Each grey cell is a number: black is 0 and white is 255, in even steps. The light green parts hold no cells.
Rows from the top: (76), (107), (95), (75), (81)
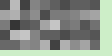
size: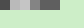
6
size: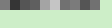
10
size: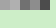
5
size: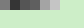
6
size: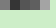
5
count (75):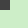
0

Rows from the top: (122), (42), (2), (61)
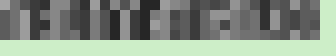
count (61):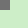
7
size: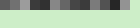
13
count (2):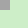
0

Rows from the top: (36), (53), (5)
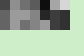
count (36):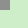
1
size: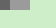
3

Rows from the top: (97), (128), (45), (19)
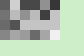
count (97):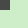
2
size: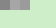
3
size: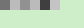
6
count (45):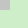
4
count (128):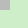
2

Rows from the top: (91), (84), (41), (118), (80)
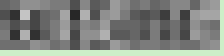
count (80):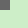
1
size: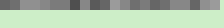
22
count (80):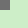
8
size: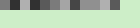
12

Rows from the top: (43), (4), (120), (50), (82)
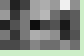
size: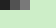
3
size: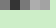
5
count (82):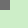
3
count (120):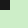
1

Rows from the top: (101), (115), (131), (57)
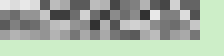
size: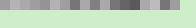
18
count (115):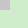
1
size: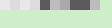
10
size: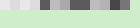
13
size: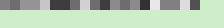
20

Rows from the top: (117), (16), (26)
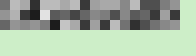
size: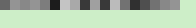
18
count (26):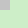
1
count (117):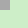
4
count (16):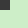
3
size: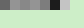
7

